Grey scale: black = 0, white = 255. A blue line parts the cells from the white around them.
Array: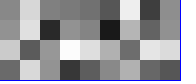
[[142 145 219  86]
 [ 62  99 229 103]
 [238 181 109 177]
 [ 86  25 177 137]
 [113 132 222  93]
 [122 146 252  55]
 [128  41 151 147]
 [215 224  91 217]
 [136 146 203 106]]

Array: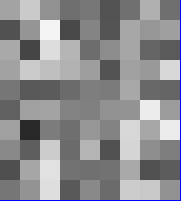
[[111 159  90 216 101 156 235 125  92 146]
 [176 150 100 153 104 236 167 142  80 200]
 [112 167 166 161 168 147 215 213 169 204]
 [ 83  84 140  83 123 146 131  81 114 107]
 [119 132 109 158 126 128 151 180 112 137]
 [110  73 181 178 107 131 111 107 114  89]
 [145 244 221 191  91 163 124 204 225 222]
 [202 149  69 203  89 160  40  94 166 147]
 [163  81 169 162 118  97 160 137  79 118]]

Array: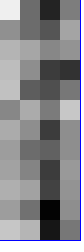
[[125 164 147  50 119 199 142 142 153 147 142 119]
 [ 35  85 135  60  79 123  60  97  60  66   3  22]
 [108 108 166 142  93 171 142 108 132 162 113 181]
 [239 144 180 189 193 135 171 157 162 175 157 198]]

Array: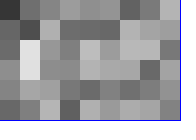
[[180 158 120 163 146 130]
 [122 164 183 105 125 165]
 [ 98 179 184 167 112 172]
 [148 104 156 169 129 154]
 [143 107 189 179 107 176]
 [156 109 127 139 120  96]
 [133 176 151 141 160 181]
 [111  78 225 224 166 127]
 [ 54 102 107 142 132 104]]

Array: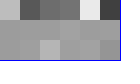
[[ 64 158 149]
 [234 157 162]
 [115 162 159]
 [109 157 181]
 [ 88 157 159]
 [189 156 156]]

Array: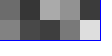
[[ 59 222]
 [146 121]
 [170  62]
 [ 54  72]
 [108 130]]
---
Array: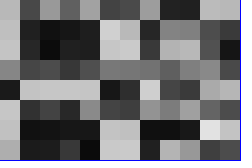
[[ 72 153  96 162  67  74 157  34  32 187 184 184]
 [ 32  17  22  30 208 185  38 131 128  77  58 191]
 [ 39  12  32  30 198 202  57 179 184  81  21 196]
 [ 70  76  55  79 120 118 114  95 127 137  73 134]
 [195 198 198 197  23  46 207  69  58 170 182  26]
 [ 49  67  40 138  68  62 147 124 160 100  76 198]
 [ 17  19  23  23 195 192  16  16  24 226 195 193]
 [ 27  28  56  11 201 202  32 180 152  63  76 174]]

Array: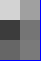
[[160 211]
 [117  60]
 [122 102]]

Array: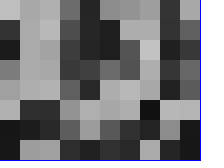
[[168 176 108  37 140 147 158  52 168 190]
 [170 184  77  38  30 173 173  50  95  50]
 [170 163  61  37  30  84 194  32  56  27]
 [171 168  57  64 107  82 174  54 103 124]
 [174 178  95  40 173 184 168  34  91 160]
 [ 47  46 147 175 167 174  17 183 180 177]
 [ 28  40  93 156  88  49  35 140  24  22]
 [157 160  45  33  49  40 170  37  23  23]]

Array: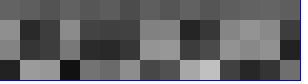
[[ 94  83  97  86  92  76  94  85  97  85  94  98 100  94  99]
 [ 41  61 139  67  64  65 129 130  37  55 133 147 137  61 143]
 [ 53  61 120  43  41  54 148 151  60  74 146 136 145  34 131]
 [155 151  17 115 106 141  71  81 167 192  64  39  52 111  34]]

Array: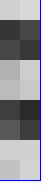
[[215 208]
 [ 71  54]
 [ 55  71]
 [205 177]
 [200 187]
 [ 42  62]
 [ 61  87]
 [208 207]
 [210 194]]

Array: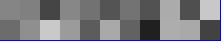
[[128  69 135 114  84 115  82 171  79 200 133]
 [143 201 155  92 169  98  32 173 169  66 108]]

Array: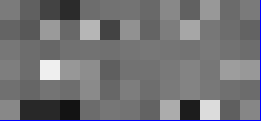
[[ 96  67  43 109 114 115 105 136  97 152 107 122 123]
 [ 88 154 104 182  67 145 100 125 166 119 109  99 100]
 [109 103 113 114 112 117 119 117 115 121 114 109 119]
 [109 239 151 141  95 114 114 121 131 119 157 152 126]
 [102 116 110 138 103 125 110 122 131 120 112 108 112]
 [ 40  40  19 108 118 115  99 172  28 220  95 134 136]]
